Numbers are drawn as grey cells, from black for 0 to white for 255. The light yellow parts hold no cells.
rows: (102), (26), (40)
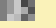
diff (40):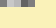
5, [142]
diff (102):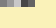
5, [112]
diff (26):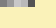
4, [171]
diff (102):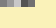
4, [70]
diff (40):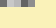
1, [126]

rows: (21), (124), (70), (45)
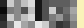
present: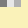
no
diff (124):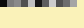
7, [80]
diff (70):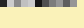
5, [219]

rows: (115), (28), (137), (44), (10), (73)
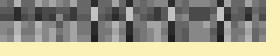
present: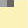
yes
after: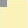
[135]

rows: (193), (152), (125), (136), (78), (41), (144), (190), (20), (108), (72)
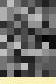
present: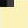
yes
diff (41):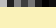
4, [75]
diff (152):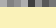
8, [102]
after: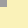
[174]
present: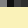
yes

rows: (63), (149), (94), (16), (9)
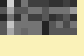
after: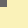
[116]
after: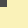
[116]
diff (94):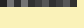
5, [63]
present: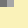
no
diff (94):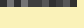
1, [35]

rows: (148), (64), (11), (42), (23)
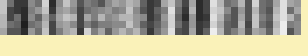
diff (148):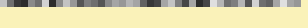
4, [56]
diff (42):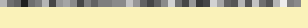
36, [70]
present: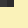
yes
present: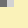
yes

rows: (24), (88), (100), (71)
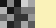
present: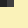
yes
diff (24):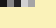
3, [21]
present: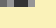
yes
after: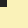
[64]

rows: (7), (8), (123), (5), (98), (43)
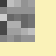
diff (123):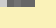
5, [115]
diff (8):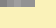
3, [147]

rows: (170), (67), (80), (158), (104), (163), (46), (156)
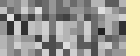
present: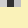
yes
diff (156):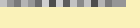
11, [207]
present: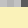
yes
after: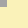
[77]

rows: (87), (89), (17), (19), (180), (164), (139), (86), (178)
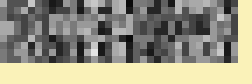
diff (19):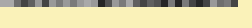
13, [153]
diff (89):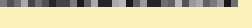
34, [122]
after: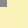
[122]
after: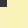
[68]
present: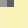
yes

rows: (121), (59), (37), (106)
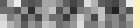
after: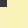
[138]
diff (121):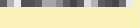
4, [94]

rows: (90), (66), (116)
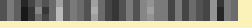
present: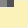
no
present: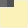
yes

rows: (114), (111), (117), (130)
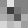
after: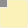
[226]
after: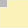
[201]
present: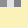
yes
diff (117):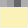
3, [89]

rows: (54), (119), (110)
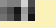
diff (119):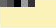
3, [20]
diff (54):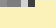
5, [75]
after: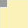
[50]

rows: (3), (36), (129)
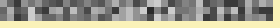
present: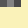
no
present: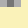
yes

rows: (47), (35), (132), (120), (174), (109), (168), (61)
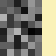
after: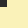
[150]
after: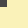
[150]
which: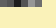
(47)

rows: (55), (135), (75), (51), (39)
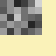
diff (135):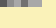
6, [180]
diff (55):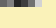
2, [142]
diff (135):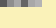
4, [113]
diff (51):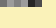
4, [142]

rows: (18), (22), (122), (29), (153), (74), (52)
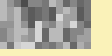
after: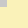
[214]
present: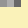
no
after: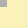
[148]
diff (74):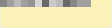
8, [186]

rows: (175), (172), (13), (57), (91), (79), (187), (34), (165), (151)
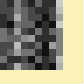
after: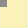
[157]
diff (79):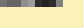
7, [46]
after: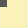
[17]
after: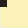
[101]
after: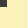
[101]

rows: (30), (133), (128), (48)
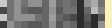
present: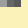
yes
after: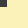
[145]
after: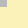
[130]

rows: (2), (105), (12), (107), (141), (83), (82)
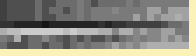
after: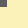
[79]
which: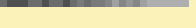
(82)
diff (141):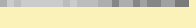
2, [188]
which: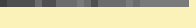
(2)
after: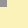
[134]
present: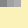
yes

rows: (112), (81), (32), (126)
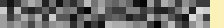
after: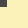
[144]
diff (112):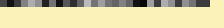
1, [60]
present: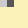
yes
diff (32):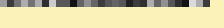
24, [158]

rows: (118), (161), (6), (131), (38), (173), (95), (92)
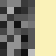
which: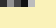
(92)
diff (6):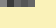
3, [86]
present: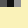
no
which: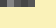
(38)

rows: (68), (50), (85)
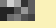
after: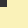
[93]
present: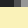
yes
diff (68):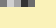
5, [93]

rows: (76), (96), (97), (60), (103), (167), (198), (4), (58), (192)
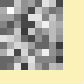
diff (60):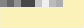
2, [87]
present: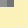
yes
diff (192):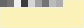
3, [226]
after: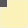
[145]
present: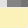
no

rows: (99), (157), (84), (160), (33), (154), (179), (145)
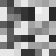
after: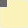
[66]
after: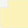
[231]
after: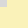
[52]
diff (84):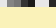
5, [40]
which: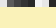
(157)
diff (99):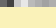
8, [186]

